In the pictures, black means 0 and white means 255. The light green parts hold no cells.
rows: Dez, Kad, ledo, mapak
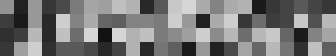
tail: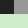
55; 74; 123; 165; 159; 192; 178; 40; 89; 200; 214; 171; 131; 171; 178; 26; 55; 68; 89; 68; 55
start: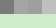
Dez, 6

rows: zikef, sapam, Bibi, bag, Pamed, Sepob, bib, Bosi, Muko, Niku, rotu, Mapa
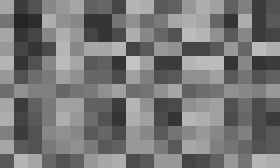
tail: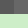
75; 152; 136; 89; 116; 136; 152; 136; 109; 128; 75; 89
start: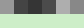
Bibi, 6
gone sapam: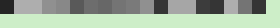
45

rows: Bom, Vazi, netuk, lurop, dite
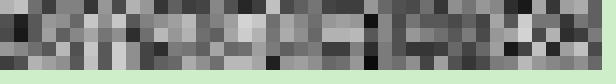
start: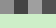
dite, 30
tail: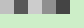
96; 104; 171; 143; 111; 184; 184; 165; 32; 151; 159; 143; 104; 111; 151; 11; 123; 111; 143; 68; 159; 81; 54; 74; 123; 129; 184; 151; 135; 123; 143; 104
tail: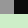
123; 111; 143; 68; 159; 81; 54; 74; 123; 129; 184; 151; 135; 123; 143; 104
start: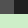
Vazi, 1
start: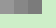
dite, 39
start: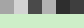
netuk, 37

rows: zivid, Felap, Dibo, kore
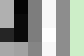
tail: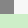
141
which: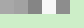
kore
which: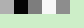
zivid
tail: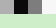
141
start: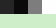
Dibo, 1
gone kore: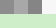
162
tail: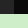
125; 254; 141

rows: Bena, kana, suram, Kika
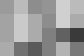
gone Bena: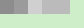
148
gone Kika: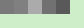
179
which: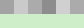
kana

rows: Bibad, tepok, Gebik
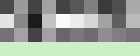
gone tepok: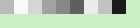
228
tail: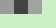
67; 87; 128; 59; 80; 170

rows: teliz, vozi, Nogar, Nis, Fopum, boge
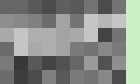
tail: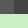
82; 102; 155; 82; 142
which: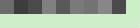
boge
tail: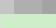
169; 197; 68; 115
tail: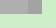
169; 197; 68; 115
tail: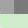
115; 135; 122
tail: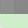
128; 108; 163; 115; 197; 182; 197

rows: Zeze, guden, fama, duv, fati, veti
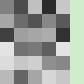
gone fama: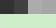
159
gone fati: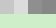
207

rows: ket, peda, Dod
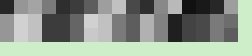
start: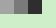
ket, 3
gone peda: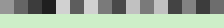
177
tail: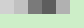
130; 31; 67; 73; 122; 109

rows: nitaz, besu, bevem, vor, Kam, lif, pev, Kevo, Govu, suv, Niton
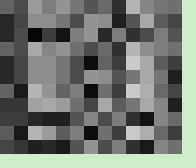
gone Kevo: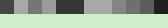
161
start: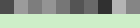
nitaz, 2
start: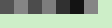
Govu, 6
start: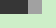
Kevo, 1

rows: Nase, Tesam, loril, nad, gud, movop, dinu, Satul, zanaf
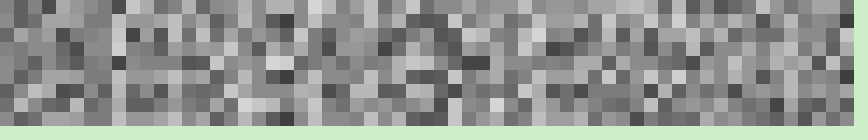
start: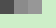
dinu, 53
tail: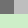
112; 164; 124; 151; 131; 97; 198; 124; 97; 139; 157; 151; 112; 91; 124; 151; 85; 97; 198; 184; 131; 124; 184; 213; 131; 139; 85; 112; 184; 91; 164; 91; 164; 164; 190; 139; 177; 104; 131; 112; 112; 164; 139; 139; 104; 198
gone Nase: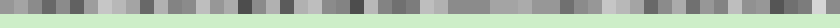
118
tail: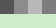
139; 131; 63
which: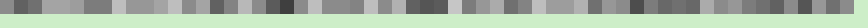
zanaf
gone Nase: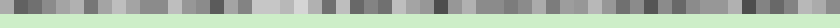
145

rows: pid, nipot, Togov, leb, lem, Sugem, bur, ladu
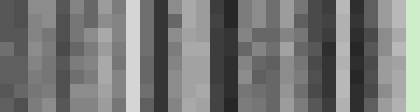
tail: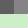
118; 87; 124; 132; 169; 118; 213; 103; 53; 132; 162; 162; 61; 46; 132; 103; 95; 140; 118; 74; 53; 177; 46; 74; 156; 162
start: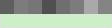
Sugem, 2
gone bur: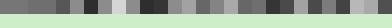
148
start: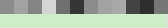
bur, 7
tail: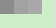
67; 46; 118; 111; 103; 148; 111; 74; 53; 184; 46; 74; 140; 169
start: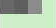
lem, 19
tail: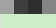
103; 95; 140; 118; 74; 53; 177; 46; 74; 156; 162

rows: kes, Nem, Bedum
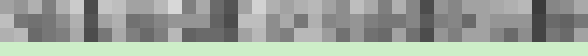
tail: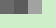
184; 141; 127; 184; 184; 156; 113; 149; 113; 106; 162; 113; 76; 149; 127; 162; 162; 134; 106; 141; 68; 119; 106; 162
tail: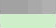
184; 60; 134; 141; 169
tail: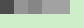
169; 176; 184; 60; 134; 141; 169
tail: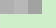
141; 190; 169; 127; 176; 134; 76; 149; 134; 162; 162; 169; 176; 184; 60; 134; 141; 169
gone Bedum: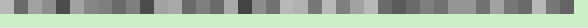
156
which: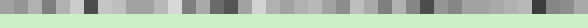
kes

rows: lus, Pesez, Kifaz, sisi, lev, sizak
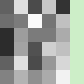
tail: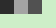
207; 192
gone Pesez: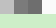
117
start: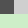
sisi, 3
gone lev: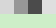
97
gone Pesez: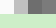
117

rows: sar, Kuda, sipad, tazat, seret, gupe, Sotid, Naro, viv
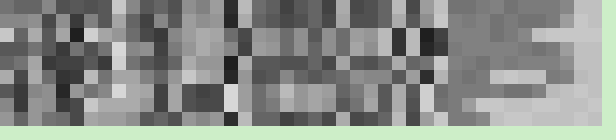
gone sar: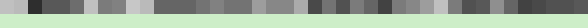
95
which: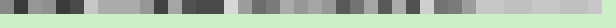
Naro
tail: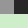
171; 101; 88; 73; 81; 101; 73; 165; 81; 81; 101; 171; 88; 143; 199; 129; 123; 129; 115; 123; 115; 115; 123; 157; 199; 192
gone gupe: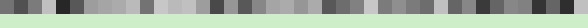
179
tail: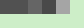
88; 81; 101; 171; 101; 115; 199; 129; 123; 115; 129; 123; 129; 129; 129; 143; 192; 192
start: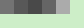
seret, 10

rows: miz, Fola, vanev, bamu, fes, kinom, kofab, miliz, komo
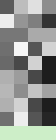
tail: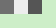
37
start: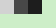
miliz, 2
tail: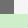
85; 210
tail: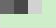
29

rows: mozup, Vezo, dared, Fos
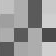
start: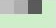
mozup, 1
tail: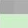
207
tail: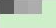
207
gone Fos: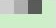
167
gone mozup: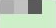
201

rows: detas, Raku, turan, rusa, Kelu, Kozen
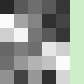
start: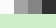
Raku, 1
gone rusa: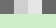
125
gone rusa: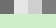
103
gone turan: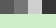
245
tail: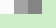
48; 68
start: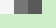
turan, 2

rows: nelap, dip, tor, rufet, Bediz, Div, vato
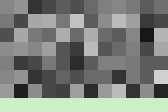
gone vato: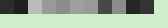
65
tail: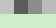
159; 59; 72
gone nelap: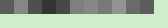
112
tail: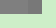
92; 92
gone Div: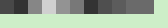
99

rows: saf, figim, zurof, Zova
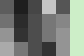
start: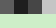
saf, 1
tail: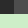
119; 134
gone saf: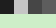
85
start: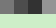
Zova, 2
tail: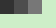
148
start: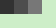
zurof, 2

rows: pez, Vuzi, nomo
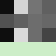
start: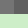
pez, 3
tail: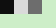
68
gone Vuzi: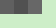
109
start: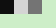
pez, 1
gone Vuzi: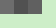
103
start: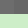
Vuzi, 3
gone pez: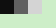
116

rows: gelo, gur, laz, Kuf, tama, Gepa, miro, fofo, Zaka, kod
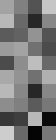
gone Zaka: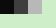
55
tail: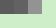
83
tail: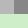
39; 135

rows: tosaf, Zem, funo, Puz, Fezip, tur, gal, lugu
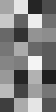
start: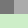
Puz, 1
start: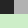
tur, 2
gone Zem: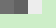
200
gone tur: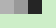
31

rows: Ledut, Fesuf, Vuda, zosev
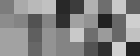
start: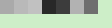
Ledut, 2
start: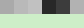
Ledut, 2
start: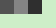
Fesuf, 3
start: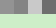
Vuda, 4
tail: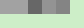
132; 82; 47; 207; 33
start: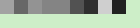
zosev, 2

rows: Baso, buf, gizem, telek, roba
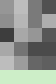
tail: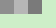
174
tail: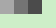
75
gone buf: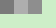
182

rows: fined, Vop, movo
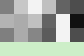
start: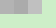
Vop, 1
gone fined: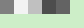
199
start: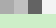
Vop, 2

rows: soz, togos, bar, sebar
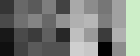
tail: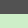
207; 199; 2; 140
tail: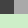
140; 118; 161

